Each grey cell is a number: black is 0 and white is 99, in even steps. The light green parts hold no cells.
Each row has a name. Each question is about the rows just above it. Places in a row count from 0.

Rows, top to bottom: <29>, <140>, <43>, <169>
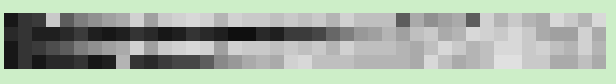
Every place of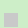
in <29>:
3 11 17 18 20 22 36 40
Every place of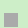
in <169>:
17 19 29 32 39 40 42
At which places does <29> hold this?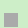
8 29 32 38
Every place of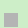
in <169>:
8 18 25 26 27 28 33
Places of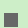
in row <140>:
23

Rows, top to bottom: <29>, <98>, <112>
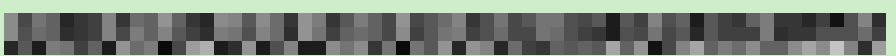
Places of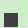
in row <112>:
5 37
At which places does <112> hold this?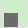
9 36 52
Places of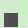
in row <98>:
1 17 34 40 44 58 59 60

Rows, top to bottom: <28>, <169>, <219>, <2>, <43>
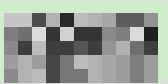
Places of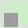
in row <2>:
0 2 8 10
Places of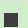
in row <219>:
1 3 4 6 10

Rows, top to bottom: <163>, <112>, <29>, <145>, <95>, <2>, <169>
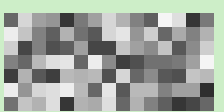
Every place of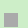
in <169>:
6
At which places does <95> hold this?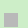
4 6 14
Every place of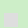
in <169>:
3 7

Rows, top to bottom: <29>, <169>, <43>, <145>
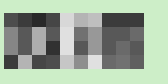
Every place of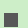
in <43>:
1 5 7 9
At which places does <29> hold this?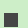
3
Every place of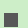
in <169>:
1 3 7 8
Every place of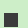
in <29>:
1 7 8 9

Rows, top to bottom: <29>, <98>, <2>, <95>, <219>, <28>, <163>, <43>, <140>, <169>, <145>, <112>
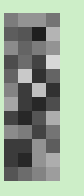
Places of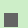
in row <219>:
0 3
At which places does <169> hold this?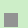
2

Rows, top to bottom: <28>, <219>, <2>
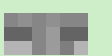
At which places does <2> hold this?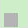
0 1 5
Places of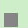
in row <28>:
0 2 4 5
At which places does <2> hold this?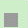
3
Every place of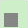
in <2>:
2
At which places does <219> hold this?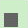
0 1 4 5

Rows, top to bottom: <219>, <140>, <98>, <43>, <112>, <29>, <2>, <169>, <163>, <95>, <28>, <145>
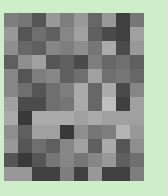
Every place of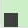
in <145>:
2 3 5 7 8
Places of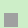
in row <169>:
5 7 8 9
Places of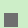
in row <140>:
2
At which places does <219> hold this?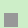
3 5 7
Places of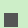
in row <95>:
1 8
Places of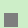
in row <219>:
0 4

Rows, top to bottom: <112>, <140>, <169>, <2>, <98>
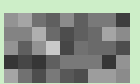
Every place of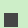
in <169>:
4
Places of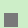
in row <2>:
4 5 6

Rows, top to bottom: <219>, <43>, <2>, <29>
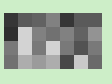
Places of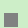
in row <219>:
3
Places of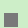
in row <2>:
0 2 4 6
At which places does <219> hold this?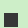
0 4
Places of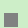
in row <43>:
2 4
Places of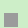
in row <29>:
2
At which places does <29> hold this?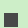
4

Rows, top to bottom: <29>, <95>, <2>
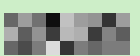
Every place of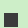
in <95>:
3 6
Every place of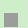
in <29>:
1 5 8
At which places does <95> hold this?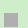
0 5
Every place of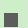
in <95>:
1 8
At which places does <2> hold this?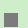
2 5 7 8
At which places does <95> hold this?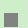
7

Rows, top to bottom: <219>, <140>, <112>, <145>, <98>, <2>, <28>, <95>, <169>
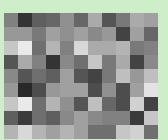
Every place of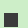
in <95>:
1 9
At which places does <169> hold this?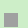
3 5
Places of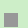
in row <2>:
0 3
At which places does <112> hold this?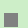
4 10
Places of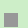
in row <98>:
9
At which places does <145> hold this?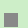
4 10

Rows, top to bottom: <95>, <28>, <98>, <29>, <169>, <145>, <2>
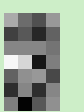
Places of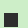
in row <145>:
0 2
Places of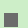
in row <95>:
1
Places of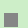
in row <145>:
1 3
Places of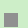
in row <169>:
1
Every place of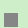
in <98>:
0 1 2

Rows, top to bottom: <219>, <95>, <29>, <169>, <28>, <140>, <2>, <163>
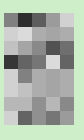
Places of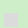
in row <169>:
3
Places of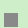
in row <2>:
4
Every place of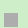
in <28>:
2 4

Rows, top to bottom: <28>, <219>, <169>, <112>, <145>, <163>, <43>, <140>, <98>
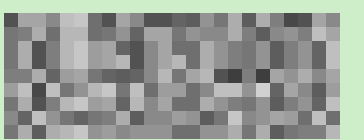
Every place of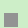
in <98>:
6 9 10 11 14 15
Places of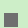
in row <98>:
12 13
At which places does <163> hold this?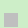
1 3 9 15 16
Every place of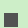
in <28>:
0 7 10 11 21

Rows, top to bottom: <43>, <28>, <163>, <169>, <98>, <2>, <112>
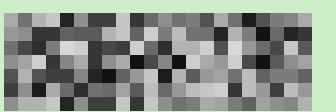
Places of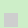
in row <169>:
2 13 16
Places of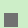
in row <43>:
1 12 16

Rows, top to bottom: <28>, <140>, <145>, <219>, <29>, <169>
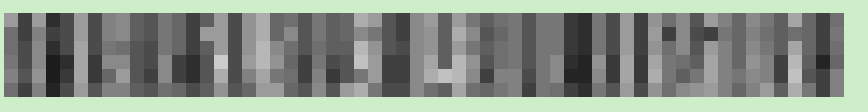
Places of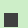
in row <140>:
1 3 13 28 45 47 50 58
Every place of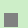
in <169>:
2 7 8 36 51 53 59
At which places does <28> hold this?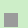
0 2 5 15 26 30 32 44 50
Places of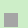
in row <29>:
5 18 44 50
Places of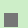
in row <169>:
26 35 38 42 57
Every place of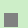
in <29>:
0 17 22 35 36 51 54 59
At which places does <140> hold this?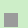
5 14 15 44 46

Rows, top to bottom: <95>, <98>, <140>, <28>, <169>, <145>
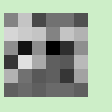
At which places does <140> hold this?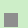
0 2 5
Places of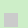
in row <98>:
1
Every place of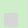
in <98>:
0
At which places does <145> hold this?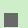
1 3 4

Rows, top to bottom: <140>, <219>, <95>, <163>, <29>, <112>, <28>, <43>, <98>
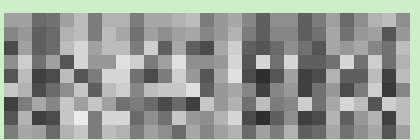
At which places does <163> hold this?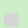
5 16 18 20 24
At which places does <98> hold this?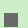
3 12 17 22
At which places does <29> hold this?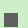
24 25
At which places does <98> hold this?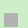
4 8 16 20
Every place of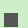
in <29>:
0 5 14 19

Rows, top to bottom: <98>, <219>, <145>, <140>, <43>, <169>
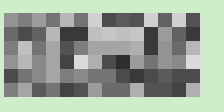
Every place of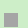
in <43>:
3
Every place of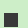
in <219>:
4 5 10 13
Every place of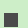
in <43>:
0 8 10 12 13
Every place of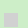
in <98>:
6 10 12
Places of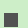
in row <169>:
5 10 11
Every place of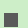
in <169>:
2

